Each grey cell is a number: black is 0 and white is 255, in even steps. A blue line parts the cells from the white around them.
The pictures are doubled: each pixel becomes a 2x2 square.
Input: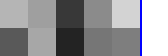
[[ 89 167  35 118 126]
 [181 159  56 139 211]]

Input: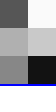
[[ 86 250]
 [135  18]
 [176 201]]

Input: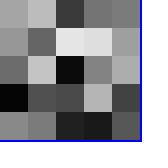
[[  5  80  74 181  66]
 [108 196  11 131 173]
 [137 123  32  25  87]
 [151 101 229 222 159]
 [165 188  58 116 123]]

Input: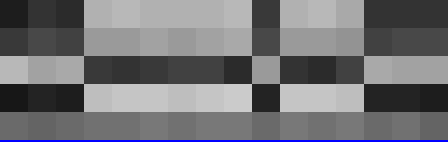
[[ 23  35  29 190 197 197 190 197 203  35 197 197 190  35  35  29]
 [ 29  51  43 177 184 177 177 177 184  57 177 184 169  51  51  51]
 [ 57  72  65 154 154 162 154 162 169  72 154 154 147  65  72  72]
 [106 100 106 113 113 120 113 120 120 106 120 113 120 106 113 100]
 [184 162 169  57  51  57  65  65  43 154  51  43  65 169 162 162]]

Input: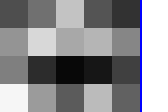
[[ 78 112 195  84  50]
 [127  44   8  22  64]
 [148 216 168 181 134]
 [246 155  91 187  97]]

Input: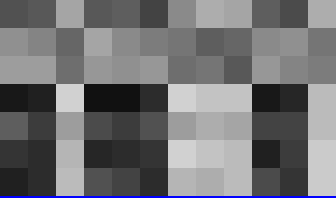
[[ 24  32 209  17  17  44 209 195 195  24  38 187]
 [ 32  44 187  81  67  44 181 173 187  75  52 203]
 [ 52  44 181  38  44  52 209 195 187  32  60 203]
 [ 81  88 165  88  94  67 138 173 165  94  75 173]
 [ 94  60 157  75  60  81 157 173 165  67  67 187]
 [144 132 102 165 138 124 117  94 102 138 144 117]
 [157 157 110 151 144 151 110 117  88 151 132 124]]

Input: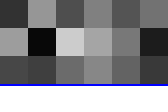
[[ 50 150  78 128  84 114]
 [ 71  63 107 135  99  57]
 [157   8 204 165 120  28]]

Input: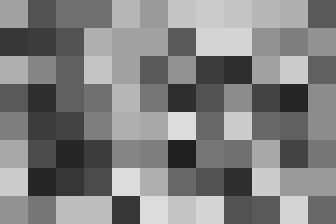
[[ 54  60  82 175 162 162  89 212 212 146 126 146]
 [ 89  46  96 112 183 118  46  82 140  67  38 140]
 [126  60  67 126 175 168 220 104 204 104  96 140]
 [146 118 190 190  54 220 196 212  82  89 212 104]
 [162  82 112 112 183 154 196 204 196 183 175  89]
 [168  75  38  60 134 126  32 118 112 168  67 118]
 [175 134  96 196 162  89 146  60  46 162 204  96]
 [204  38  54  75 220 175 104  82  46 204 154 154]]
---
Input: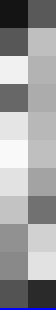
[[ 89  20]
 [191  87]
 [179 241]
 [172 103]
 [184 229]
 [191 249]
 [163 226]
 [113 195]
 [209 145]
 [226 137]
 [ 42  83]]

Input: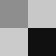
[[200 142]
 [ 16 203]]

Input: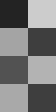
[[204  35]
 [ 62 164]
 [179  82]
 [ 62 169]]

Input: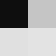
[[197  14]
 [227 224]]

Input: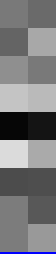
[[106 121]
 [168 100]
 [121 143]
 [186 196]
 [ 20   6]
 [170 219]
 [ 78  76]
 [ 88 124]
 [153 124]]

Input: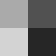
[[ 81 170]
 [ 38 211]]
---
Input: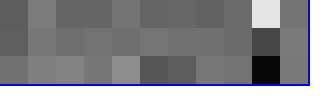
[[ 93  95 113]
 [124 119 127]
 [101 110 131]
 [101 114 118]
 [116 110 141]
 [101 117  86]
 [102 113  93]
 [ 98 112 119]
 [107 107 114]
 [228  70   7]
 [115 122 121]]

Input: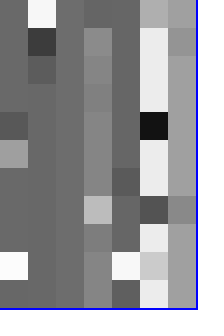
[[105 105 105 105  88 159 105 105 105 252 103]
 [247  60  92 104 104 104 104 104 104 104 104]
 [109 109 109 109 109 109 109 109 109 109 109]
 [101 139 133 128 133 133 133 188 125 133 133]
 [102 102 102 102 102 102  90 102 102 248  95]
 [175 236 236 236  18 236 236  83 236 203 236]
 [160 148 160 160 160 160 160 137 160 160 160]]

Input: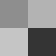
[[142 197]
 [179  52]]

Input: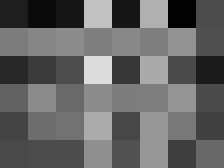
[[ 30 124  39  98  68  73]
 [ 10 134  58 139 109  75]
 [ 22 140  78 105 114  76]
 [194 127 220 140 171 143]
 [ 22 136  55 125  71  82]
 [176 126 170 126 151 151]
 [  2 146  74 148 121  62]
 [ 76  80  27  74  65 104]]

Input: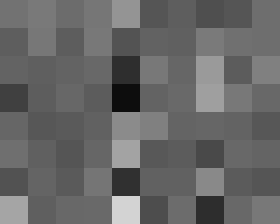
[[114  94  99  64 102 111  82 165]
 [121 119  95  93  87  96 100  95]
 [108  93  99 103  90  85  90 104]
 [118 120 104  92  97 102 117 105]
 [148  83  46  13 139 163  48 211]
 [ 85  98 120  99 128  88  97  77]
 [ 94  96 102 105 100  92  97 108]
 [ 79 122 154 159 102  73 137  45]
 [ 85 112  92 120  99 104  91 104]
 [110 110 128 104  87 100  85 120]]

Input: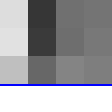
[[221 225 191]
 [ 54  58 103]
 [112 110 132]
 [116 120 126]]
